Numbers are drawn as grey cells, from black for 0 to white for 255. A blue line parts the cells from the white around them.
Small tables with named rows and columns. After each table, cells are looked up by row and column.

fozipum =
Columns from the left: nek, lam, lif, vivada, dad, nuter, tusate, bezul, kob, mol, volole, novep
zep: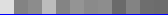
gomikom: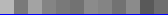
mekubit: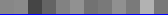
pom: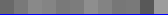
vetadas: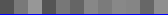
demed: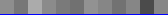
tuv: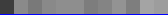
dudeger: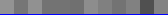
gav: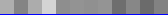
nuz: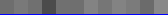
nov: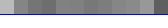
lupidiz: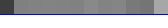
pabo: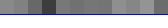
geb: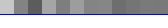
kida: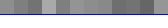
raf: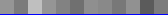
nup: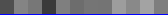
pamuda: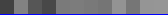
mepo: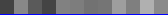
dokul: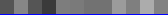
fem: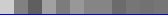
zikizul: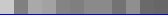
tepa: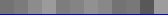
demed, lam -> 119
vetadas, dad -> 119
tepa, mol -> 120
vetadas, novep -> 143
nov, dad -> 129
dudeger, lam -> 118
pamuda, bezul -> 117

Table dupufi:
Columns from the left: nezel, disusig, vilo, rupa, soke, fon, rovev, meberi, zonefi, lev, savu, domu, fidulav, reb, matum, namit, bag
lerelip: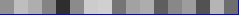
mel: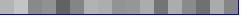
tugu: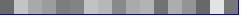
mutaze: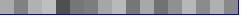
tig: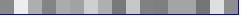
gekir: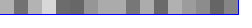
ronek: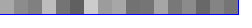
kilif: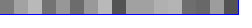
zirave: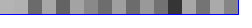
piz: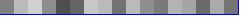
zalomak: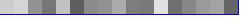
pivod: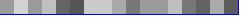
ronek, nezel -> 168
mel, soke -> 98
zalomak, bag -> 101
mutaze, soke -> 79
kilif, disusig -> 162
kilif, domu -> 176
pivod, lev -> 120
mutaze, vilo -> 177
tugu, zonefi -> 137
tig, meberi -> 175
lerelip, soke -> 46
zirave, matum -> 116

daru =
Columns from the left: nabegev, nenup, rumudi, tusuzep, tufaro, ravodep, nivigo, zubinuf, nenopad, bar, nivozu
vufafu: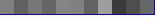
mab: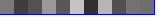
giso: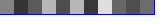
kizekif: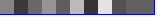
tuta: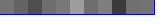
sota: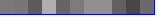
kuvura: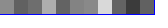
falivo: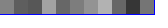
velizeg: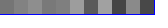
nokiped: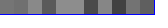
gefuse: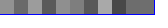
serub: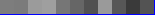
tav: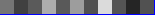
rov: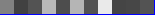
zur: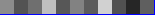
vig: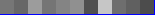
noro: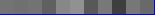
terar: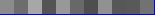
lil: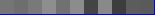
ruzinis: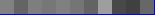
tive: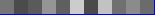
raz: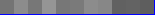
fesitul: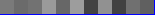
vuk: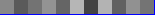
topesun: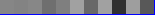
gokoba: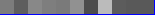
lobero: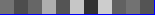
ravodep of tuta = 158
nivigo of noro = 88
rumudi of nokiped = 137
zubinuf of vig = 198
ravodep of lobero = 198
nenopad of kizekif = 81
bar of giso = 79
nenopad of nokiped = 65
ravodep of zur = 130
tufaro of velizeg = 127
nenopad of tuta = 58
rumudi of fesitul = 114
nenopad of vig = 110
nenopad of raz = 97
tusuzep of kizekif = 149
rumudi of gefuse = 156
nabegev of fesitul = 122
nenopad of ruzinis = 72
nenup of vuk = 90

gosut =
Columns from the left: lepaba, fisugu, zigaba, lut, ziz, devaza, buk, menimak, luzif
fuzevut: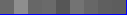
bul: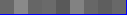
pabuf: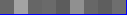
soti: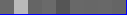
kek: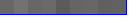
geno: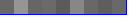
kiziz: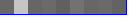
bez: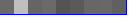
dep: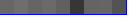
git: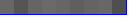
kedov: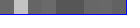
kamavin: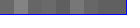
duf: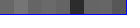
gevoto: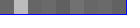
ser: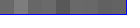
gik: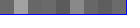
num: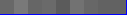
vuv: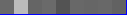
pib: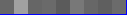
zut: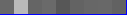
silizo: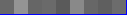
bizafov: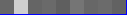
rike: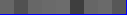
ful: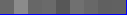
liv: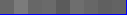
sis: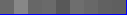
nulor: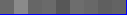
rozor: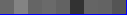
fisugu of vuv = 188
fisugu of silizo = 148
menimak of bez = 104
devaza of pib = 120
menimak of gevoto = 106
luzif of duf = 87
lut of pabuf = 106
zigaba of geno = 102
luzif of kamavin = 96
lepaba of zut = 104

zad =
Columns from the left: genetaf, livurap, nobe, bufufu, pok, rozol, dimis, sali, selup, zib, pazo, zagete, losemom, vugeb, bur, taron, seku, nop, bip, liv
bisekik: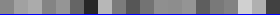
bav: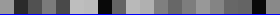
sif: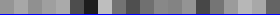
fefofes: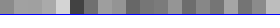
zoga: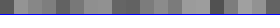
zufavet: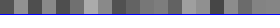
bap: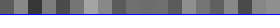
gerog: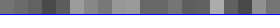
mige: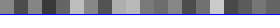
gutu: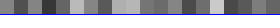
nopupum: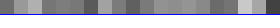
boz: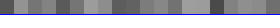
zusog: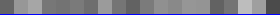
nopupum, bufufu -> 118
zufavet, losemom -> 98
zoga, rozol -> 120
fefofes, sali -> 158
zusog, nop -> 189
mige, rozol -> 189
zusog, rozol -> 122
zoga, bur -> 157
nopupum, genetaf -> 109
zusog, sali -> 155
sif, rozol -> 77
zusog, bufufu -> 119
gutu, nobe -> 132
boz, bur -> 156
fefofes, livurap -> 161
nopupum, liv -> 66
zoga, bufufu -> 126
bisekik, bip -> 176
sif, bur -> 71
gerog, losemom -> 117
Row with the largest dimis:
bav

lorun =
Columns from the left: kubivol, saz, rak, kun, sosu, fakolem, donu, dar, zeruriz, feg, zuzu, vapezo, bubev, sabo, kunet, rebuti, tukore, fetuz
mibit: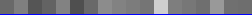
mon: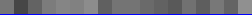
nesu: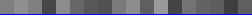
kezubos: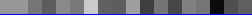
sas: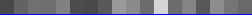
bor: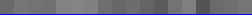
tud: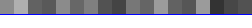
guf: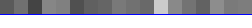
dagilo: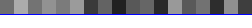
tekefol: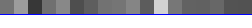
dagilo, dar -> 99
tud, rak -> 98
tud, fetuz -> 82
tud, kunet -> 155
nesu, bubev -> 68
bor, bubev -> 115
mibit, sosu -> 130
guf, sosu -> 128
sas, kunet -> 88

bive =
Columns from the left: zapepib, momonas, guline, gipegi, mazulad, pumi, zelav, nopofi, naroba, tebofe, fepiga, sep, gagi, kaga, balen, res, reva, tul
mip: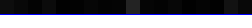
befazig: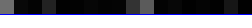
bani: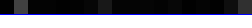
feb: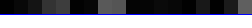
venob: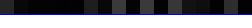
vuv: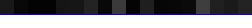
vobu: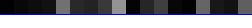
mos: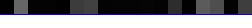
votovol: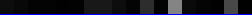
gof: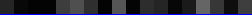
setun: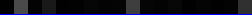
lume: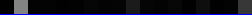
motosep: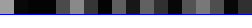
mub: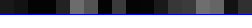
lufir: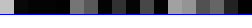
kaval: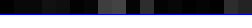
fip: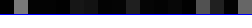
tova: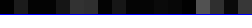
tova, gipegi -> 3
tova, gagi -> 7
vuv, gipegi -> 3
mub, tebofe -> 4
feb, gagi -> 7
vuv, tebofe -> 4
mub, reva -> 18
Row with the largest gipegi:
feb

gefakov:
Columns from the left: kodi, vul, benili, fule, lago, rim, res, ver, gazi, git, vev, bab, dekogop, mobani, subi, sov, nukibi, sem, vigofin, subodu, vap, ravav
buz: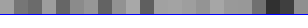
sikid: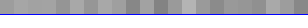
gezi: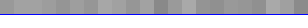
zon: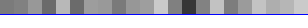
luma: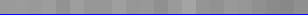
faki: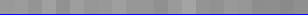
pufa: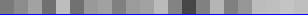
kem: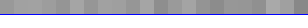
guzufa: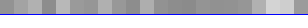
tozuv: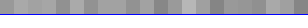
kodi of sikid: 157
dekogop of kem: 154
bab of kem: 142
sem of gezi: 150
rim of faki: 158
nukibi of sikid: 153
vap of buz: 63
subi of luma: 149
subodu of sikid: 169
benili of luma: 153
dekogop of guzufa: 141
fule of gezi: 157
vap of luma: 136
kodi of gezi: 153
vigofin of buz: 112
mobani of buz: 158
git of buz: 168
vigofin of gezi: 144
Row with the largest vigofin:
zon

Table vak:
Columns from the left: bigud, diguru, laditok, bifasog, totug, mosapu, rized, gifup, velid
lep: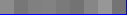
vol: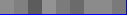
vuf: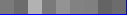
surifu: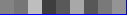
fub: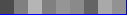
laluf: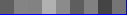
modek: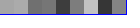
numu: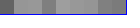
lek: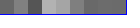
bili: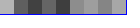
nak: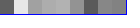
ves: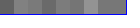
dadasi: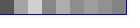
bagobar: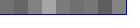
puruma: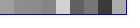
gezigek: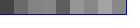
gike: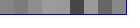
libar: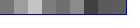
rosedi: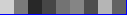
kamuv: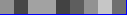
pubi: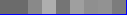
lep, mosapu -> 115
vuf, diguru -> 108
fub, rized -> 100
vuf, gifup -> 100
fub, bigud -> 76
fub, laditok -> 181
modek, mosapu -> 125
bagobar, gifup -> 94
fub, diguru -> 128
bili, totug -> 62
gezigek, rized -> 135
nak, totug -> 178
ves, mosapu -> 117
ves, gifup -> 119
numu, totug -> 158
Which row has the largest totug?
puruma

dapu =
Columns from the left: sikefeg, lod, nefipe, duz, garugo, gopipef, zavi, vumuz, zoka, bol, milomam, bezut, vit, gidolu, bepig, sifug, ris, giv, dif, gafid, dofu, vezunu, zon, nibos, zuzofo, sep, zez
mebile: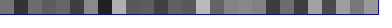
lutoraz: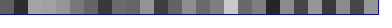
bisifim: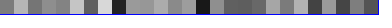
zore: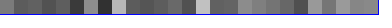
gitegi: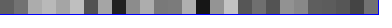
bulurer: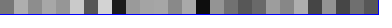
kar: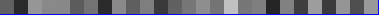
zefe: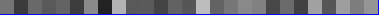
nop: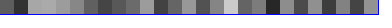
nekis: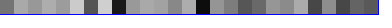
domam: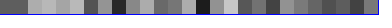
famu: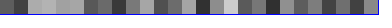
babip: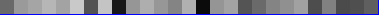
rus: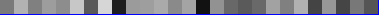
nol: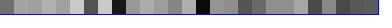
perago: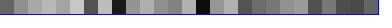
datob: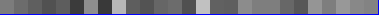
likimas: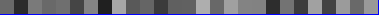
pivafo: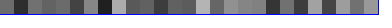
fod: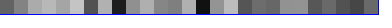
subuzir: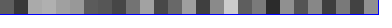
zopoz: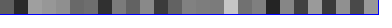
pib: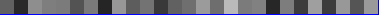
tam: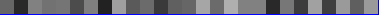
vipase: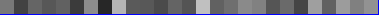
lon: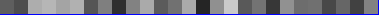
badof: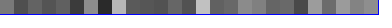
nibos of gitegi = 92
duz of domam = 184
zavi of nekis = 84
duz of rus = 157
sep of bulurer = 111
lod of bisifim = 182
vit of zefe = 98
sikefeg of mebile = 114

